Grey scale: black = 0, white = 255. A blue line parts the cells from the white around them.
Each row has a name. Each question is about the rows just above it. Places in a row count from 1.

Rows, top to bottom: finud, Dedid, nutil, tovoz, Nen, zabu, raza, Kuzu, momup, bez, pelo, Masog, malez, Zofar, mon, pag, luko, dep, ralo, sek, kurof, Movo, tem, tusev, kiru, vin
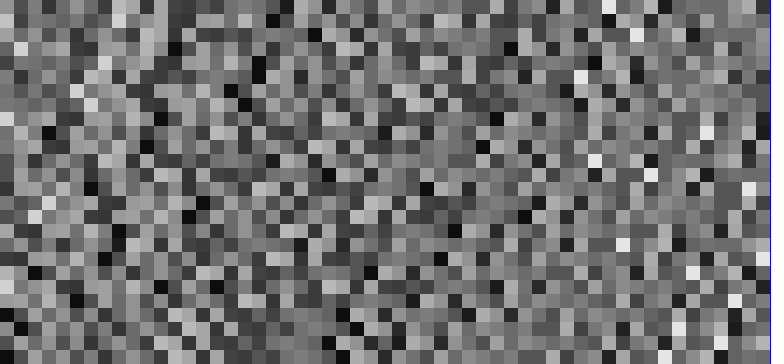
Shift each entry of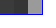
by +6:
65	59	160
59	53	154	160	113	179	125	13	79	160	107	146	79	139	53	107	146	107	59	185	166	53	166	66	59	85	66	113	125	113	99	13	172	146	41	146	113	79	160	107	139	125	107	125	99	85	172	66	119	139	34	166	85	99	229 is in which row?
ralo
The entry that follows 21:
172
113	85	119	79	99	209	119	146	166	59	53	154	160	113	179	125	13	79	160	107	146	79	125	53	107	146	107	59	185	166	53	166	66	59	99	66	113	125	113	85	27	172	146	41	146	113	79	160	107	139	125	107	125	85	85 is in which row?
raza
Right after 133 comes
53
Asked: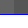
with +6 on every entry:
105	91
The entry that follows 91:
13

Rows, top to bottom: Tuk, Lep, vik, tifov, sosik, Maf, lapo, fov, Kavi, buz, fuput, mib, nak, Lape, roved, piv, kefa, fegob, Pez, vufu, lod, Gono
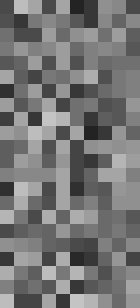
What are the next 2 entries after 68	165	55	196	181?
144	106
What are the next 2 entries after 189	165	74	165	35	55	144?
136	74
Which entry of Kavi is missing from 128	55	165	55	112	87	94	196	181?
62
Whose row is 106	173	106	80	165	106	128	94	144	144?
roved
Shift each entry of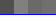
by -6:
74	122	100	106

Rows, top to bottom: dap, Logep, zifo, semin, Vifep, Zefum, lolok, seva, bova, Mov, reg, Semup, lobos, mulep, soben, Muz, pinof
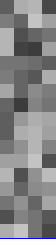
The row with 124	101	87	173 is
Zefum
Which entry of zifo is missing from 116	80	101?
181
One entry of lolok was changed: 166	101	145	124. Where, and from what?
3, 139

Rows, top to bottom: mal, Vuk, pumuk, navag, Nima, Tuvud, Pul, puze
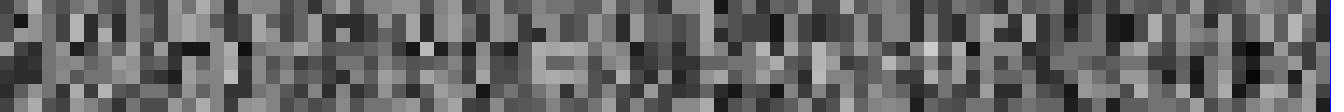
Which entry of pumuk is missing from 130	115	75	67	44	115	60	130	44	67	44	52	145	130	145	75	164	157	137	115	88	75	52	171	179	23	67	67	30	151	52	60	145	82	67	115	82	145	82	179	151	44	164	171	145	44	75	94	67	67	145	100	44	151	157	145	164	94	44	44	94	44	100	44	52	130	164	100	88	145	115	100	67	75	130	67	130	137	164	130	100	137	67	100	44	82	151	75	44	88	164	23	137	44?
107
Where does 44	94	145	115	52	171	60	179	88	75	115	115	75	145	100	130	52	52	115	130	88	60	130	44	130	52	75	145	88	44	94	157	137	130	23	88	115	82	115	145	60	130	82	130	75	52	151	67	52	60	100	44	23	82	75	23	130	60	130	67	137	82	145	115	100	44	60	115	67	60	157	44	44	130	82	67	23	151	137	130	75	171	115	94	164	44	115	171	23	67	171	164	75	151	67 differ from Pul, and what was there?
41, 52
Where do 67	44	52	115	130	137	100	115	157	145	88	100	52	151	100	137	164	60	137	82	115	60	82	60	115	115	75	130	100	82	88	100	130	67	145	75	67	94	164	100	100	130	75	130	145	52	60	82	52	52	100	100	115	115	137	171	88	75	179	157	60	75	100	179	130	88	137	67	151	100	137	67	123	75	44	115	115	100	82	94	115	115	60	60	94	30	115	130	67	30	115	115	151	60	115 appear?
Nima
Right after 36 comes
67
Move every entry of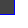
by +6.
73
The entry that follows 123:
75

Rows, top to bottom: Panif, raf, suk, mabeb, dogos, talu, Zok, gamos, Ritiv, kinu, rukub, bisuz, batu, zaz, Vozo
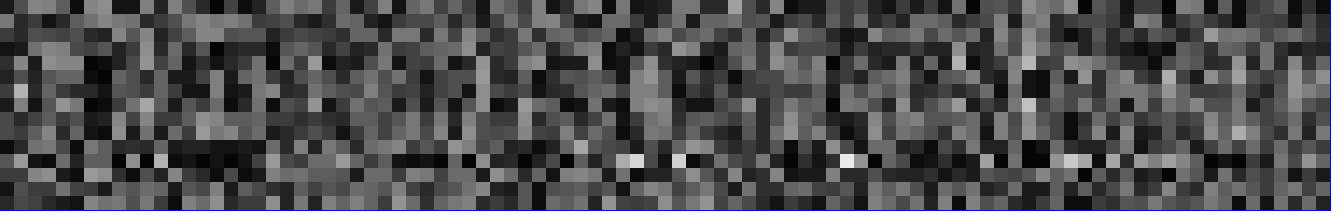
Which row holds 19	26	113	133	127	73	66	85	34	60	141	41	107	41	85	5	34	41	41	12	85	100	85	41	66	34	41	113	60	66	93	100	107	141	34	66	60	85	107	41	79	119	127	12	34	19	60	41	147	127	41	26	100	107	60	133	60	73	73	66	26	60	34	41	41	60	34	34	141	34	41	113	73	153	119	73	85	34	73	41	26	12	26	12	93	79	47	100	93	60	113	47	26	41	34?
mabeb
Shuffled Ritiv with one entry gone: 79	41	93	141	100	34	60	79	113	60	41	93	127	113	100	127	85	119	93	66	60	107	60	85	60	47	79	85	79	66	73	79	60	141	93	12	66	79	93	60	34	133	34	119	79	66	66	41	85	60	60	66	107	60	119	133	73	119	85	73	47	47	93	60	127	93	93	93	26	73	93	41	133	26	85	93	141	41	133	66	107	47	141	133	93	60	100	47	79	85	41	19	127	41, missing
53
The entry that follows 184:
60
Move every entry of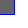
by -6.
94
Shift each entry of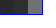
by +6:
47	53	119
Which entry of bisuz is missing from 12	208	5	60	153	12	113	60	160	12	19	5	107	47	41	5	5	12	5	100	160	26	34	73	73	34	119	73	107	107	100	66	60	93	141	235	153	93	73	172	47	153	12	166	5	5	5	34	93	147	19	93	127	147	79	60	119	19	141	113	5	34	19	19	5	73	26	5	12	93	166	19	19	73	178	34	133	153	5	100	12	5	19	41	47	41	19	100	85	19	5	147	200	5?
214

